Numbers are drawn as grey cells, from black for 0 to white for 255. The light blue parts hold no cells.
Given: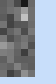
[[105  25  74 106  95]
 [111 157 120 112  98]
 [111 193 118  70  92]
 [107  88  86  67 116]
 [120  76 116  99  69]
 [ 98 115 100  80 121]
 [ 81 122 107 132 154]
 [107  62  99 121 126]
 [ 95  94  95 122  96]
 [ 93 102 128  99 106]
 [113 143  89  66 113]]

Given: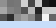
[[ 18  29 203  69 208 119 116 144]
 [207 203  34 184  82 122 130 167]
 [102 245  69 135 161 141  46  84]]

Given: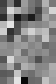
[[120 177  99 118 156  44 124  64]
 [211 143  68 112 145 175 215  81]
 [140 164  86  28  68  24 154  44]
 [166 142 133 140 117  77 228 184]
 [108 189 177 209 174  82  50 205]
 [131 196 125 154 114 164  71 118]
 [119 107 145 134 156 151 136 147]
 [115 142 132 144 112 169 140 138]
 [120 123  79 125 152 153 214  86]
 [173 137 134 161 176  99 168 126]
 [166 149 137 111 121 196  96  90]
 [161 193 109 105   8 227 134 104]]

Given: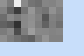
[[140 131 133 110 116 138 237 123 146]
 [128 145 116 124 150 116  60  98 130]
 [122 129  86 130 143 136 122 136 109]
 [111 126  98 125 145 137  49  89  98]
 [134 131 135 136 157 127  77 135 123]
 [129 129 147 126  96 103 113 125 141]]

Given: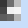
[[191 111  54]
 [245 241  70]
 [179 104  93]]

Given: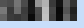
[[ 51  95  19  58 177 149  21  75 117  75  82]
 [ 32  84   8  70 189  75  23  60 108  56 120]
 [ 40 100  10  65 193  71  10  64  54  59 100]]

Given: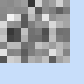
[[154 208 160 142 209  52 158 148 138 142]
 [122  96 126 139  88 199 139 137 143 138]
 [163 161 146 229 134 184  92 211 243 135]
 [165 181 217 149 153 127  89 142 148 216]
 [115 112 182  79 122 113 193  77  56 185]
 [116 125 191  88 110 111 175  77  67 199]
 [162 184 157 178 194 122 112 186 187 131]
 [132 186 224 135 144 126  93 136 132 226]
 [180 161  93 191 163 175 110 197 207  85]]

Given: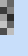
[[101 171]
 [129  59]
 [ 43 159]
 [100 196]
 [189  77]]
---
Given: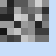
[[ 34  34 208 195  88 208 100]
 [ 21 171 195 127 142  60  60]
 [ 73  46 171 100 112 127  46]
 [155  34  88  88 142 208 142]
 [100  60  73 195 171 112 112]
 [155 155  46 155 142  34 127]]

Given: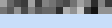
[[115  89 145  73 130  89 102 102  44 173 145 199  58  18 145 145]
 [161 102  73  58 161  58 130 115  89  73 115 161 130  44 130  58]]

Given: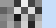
[[ 97 124 223  85 223  54]
 [124 168 111 208  38 196]
 [152 152  54 239  69 136]
 [136 152  23 196  85 168]]

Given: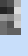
[[ 35  50 220]
 [110  82 206]
 [153 139 190]
 [ 66  82 178]
 [110  96  96]]

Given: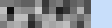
[[164  68 190 190  68 139 164 176  80 152 139 110 139]
 [123 164 176 152  42  96 176 164 176 190 123  68 152]
 [190  14 152 139 139 202  68 123  30  55 110 176  80]
 [123 123 110  96  96 152  55 110 123  68  96 110  80]]

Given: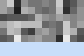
[[ 88 103 232 132 146 161 132 132  46 232 103  75]
 [161 188 202 188 188 188 103 117 103 202 132 161]
 [117 188 176  88  62 146 161 132 103 202 176  88]
 [ 75  88  88  88 103 176 146 132 161 146 132 146]
 [161 202  46 146 117 117 132 117 202  62  88 132]
 [161 132  30 176 161 117 103 117 188  46 103 146]]

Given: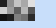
[[ 31 144 196 168 224]
 [ 17  31 128 113  43]
 [208 156  97 182  85]]

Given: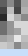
[[163 176 231 190]
 [111 149 215 215]
 [ 41 215 176 137]
 [111 149 163 215]
 [202 190 137 176]
 [ 95 137  82 163]
 [ 69 190  69 176]]

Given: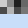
[[ 74 180  74 118]
 [205 134  31 103]]
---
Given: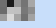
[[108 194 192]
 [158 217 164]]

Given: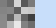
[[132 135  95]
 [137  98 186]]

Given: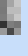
[[121 187 187]
 [125 169 199]]

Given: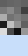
[[121 136 110]
 [173 114 125]]

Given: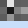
[[104  24 130]
 [ 92 150  90]]

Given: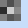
[[ 44 205 138]
 [129  85 105]]

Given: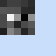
[[ 87  83  81]
 [ 74 243 150]]
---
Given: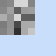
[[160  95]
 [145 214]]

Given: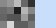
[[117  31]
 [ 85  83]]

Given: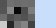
[[138   9]
 [ 79  90]]

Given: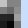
[[105 142]
 [ 36 160]]

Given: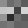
[[202  66]
 [ 44 109]]

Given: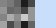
[[103 111]
 [172 142]]

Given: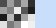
[[127 237]
 [185  44]]

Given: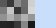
[[197  53]
 [177 143]]
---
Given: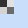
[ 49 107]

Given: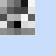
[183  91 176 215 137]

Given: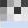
[ 56 224 239]

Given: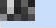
[ 65 187  78]

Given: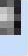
[ 75 167  76]

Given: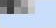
[85 59]

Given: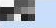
[240  42 234]

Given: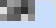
[ 87 118  95]
